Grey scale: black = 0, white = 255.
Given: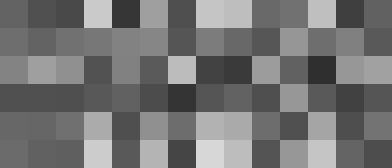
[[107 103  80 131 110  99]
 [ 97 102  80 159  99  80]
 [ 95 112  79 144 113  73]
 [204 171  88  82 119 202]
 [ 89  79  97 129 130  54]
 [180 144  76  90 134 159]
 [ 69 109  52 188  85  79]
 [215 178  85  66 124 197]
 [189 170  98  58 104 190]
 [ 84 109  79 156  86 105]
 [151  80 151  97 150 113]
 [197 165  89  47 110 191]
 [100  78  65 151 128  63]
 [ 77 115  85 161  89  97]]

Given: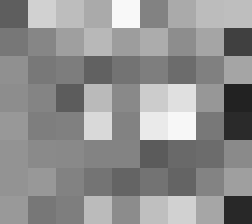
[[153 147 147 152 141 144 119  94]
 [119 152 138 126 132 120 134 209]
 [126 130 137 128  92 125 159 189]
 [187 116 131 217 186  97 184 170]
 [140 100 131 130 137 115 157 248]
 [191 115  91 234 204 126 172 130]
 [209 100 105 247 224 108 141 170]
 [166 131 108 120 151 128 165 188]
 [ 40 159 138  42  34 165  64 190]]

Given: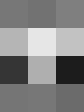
[[117  53 181 119]
 [119 175 230 114]
 [107  28 194 127]]

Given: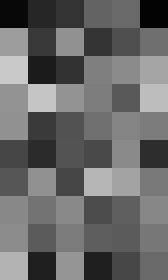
[[179 140 136  86  70 145 147 201 157   8]
 [ 31  91 115 145  43  58 197  27  57  38]
 [149 123 137  69  83  82 147  50 145  51]
 [ 31  94  76 182  73 112 125 127  52  99]
 [ 71  91  95 163 138 132  89 139  78 105]
 [105 119 135 121  45 123 189 165 111   3]]

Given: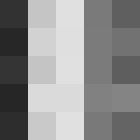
[[ 45  38  52  39  50]
 [201 218 196 210 197]
 [224 218 224 223 224]
 [121 129 123 123 122]
 [100 132  94 114  95]]

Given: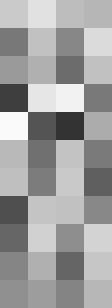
[[144 133 102  79 191 185 250  62 154 120 202]
 [157 176 209 196 124 112  84 230 176 193 225]
 [132 101 142 193 201 195  51 242 108 135 189]
 [183 198 211 136  95 122 172 121 193 219 182]]
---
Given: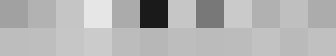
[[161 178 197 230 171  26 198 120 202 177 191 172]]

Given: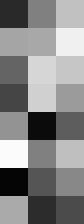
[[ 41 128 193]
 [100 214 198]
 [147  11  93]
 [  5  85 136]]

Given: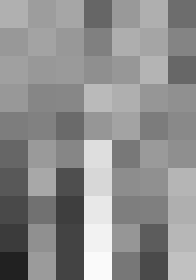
[[176 157 166 102 153 175 109]
 [160 152 154 143 151 180 103]
 [125 129 106 150 163 124 137]
 [ 88 168  78 215 141 144 181]
 [ 59 144  67 242 150  92 183]]

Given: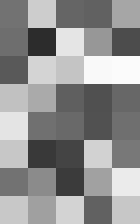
[[114 205 101  97 166]
 [ 89 212 196 249 251]
 [228 112 105  81 111]
 [114 139  59 161 235]]

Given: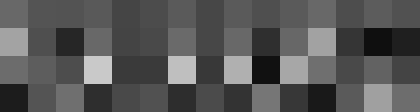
[[104  84  83  89  69  76  90  71  90  79  90 104  77  92  81]
 [108  93  77 201  58  58 191  56 176  17 167 111  73  98  68]]

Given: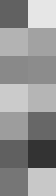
[[ 97 230]
 [137 140]
 [157 103]
 [118 200]]

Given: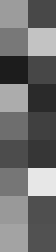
[[156  72]
 [ 28  71]
 [110  64]
 [118 231]
 [163  81]]

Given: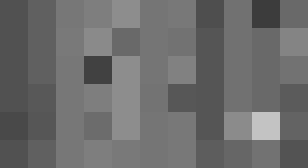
[[ 81  96 119 126 141 117 120  78 113  60 105]
 [ 81  96 119  65 141 117 129  85 113 105 114]
 [ 73  86 119 108 141 117 120  85 139 195  99]]
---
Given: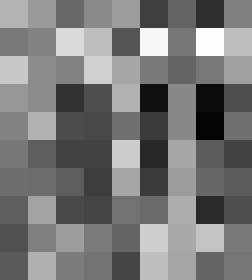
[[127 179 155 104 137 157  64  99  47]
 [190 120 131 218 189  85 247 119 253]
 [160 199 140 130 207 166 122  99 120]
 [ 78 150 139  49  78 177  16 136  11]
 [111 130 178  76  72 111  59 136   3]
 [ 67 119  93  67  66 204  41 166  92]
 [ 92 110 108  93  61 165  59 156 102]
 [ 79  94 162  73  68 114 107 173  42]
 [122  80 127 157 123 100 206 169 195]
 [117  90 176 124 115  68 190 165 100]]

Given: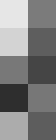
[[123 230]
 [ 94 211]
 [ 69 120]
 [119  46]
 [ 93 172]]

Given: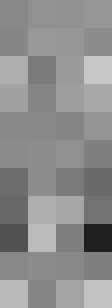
[[149 136 145 143]
 [139 134 152 149]
 [198 174 123 154]
 [169 160 134 158]
 [147 136 136 131]
 [127 138 141 143]
 [107 108 141 122]
 [114 103 174 166]
 [ 32  82 187 127]
 [127 135 140 136]
 [193 185 134 161]]

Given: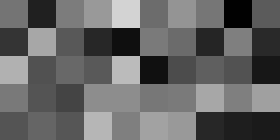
[[ 91 116  32 124 153 211 108 148 118   1]
 [ 41  52 167  88  39  15 122 107  37 127]
 [ 23 177  81 104  89 187  16  76  95  82]
 [160 121  84  68 141 141 119 122 167 127]
 [ 26  84 101  86 182 127 162 153  39  30]]

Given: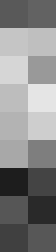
[[ 98  89]
 [191 197]
 [153 214]
 [229 189]
 [206 179]
 [126 168]
 [ 68  29]
 [ 41  86]
 [ 87  64]]

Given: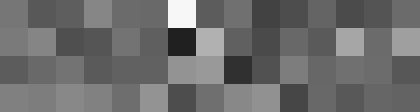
[[107 118  88  94 134 107 105 247  92 112  66  77 100  75  84]
 [159 122 133  79  85 115  95  32 177  96  74 104  90 166 107]
 [ 87  92 105 115  90  97  97 147 153  48  81 125 103 112 108]
 [ 99 128 125 136 129 110 147  77 111 136 145  70 104  88 102]]

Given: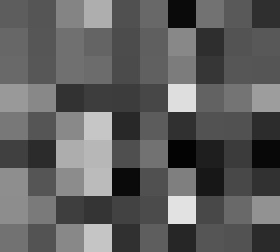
[[ 47  93  85 132 174  80 104  10 114  89]
 [ 88 103  86 112 100  76  95 136  46  83]
 [ 85 105  87 112 108  75  96 124  54  86]
 [157 153 136  50  61  60  71 222  98 116]
 [ 44 120  85 137 198  40  92  48  82  81]
 [  8  64  43 173 183  79 114   3  30  59]
 [ 49 142  85 140 187  10  80 127  23  72]
 [146 141 122  62  52  66  75 226  72 105]
 [ 42 114  83 136 197  48  94  38  85  82]]
